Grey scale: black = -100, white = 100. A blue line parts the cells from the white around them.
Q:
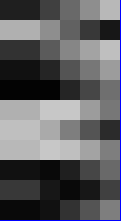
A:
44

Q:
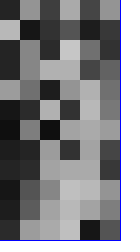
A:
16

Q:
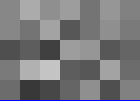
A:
1

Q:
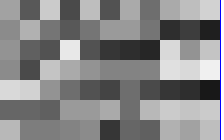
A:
65

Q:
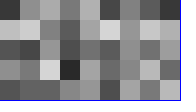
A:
-56
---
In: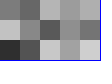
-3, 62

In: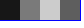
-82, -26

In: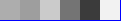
36, 90

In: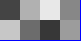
-47, 22

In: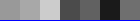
20, -13

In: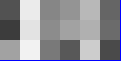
-36, -42

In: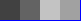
-49, 26

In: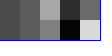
-41, 70

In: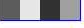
-28, 25
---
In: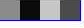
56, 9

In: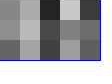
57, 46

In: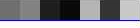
58, 42

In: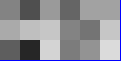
72, 66

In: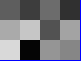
70, 55

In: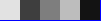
77, 48

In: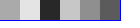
79, 56

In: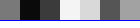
91, 70

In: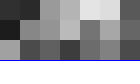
79, 73
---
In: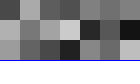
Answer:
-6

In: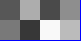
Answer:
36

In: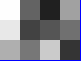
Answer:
-48

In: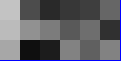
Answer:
14

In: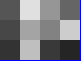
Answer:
29

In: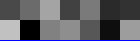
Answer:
-16
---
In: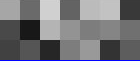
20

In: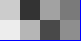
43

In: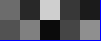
-91

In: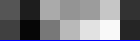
77

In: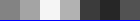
-54

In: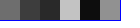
53
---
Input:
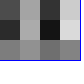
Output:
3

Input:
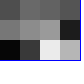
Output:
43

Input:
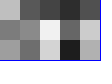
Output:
39

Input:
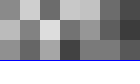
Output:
-31

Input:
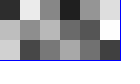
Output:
-50

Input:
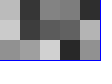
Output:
14

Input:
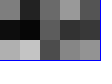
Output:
15
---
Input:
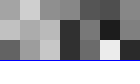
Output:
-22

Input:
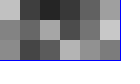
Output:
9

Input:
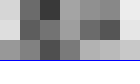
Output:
19

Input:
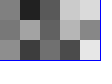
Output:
11

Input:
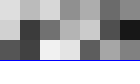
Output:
-33

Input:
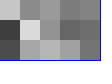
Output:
-40
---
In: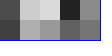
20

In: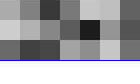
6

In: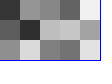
49

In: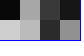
-66

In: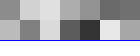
71

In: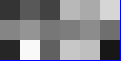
-7

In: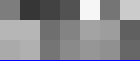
-13

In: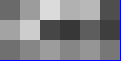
-45

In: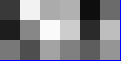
96
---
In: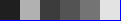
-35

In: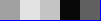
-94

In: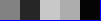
36

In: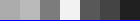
90

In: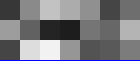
35

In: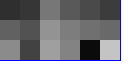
-30
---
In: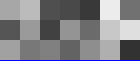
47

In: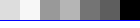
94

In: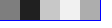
-75

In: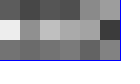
-44

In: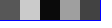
59

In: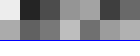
-72

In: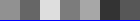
-20
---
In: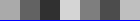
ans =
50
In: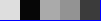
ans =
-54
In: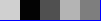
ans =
-1
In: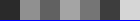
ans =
68
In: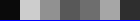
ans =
-64
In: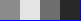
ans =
-69
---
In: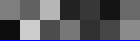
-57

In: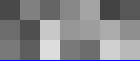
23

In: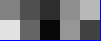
-65

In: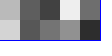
-49

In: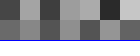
34

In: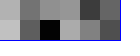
18

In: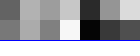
-67

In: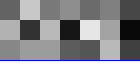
80
